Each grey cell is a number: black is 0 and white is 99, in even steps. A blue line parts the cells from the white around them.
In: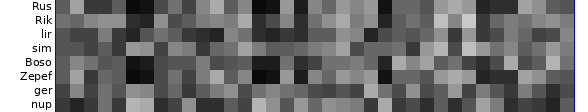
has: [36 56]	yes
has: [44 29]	yes
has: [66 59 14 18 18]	yes
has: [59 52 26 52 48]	no
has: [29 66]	yes
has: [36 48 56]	yes

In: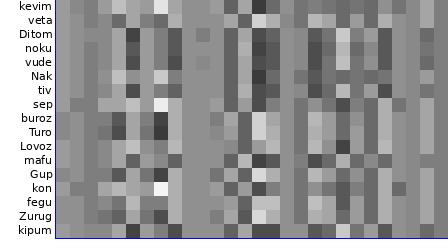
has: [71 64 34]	no
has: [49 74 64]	no
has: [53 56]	yes
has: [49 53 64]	yes

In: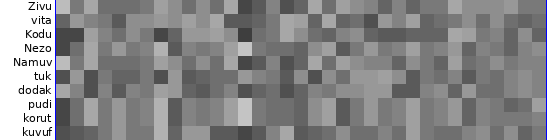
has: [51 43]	yes
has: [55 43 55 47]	no
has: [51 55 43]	yes
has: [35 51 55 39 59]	yes

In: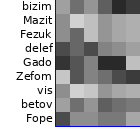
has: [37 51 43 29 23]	no
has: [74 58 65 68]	yes
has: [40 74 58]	yes
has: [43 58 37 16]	yes
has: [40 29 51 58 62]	no

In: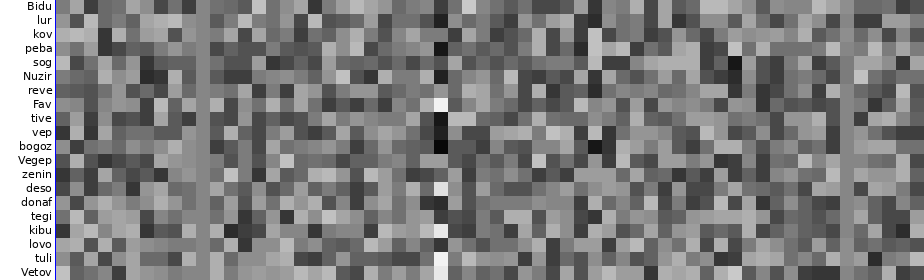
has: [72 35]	yes
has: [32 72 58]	yes
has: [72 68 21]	yes

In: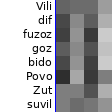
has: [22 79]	yes
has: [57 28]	no
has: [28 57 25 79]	yes
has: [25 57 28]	no
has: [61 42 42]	no

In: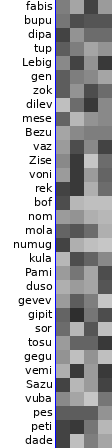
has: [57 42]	yes
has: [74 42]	yes
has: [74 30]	no

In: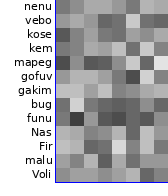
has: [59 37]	no
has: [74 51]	yes

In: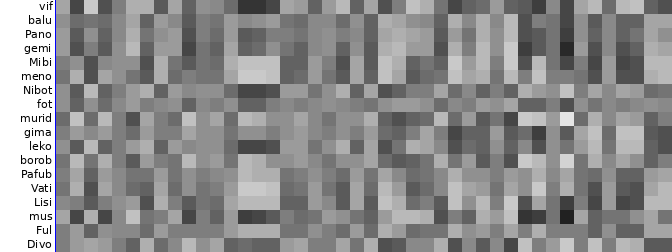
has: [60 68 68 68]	yes
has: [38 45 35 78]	no
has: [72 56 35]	no
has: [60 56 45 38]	yes
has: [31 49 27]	no
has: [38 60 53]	yes
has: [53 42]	yes

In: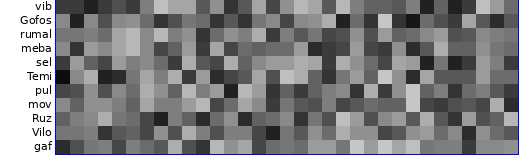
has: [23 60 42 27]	no
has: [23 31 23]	yes
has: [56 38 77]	no
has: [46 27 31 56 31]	yes
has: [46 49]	yes
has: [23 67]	yes

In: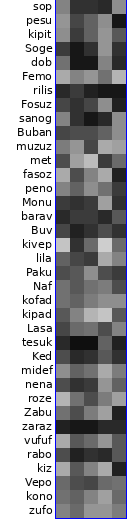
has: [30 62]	yes
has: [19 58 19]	yes
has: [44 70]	yes
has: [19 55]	no
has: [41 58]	yes
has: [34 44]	yes

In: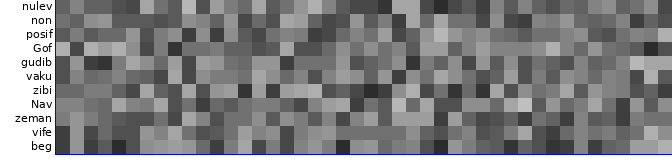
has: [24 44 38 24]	yes
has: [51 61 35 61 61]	yes
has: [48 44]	yes
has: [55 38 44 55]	yes
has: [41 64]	yes

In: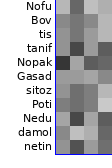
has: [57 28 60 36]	yes
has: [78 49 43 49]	no
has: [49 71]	yes
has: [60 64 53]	yes

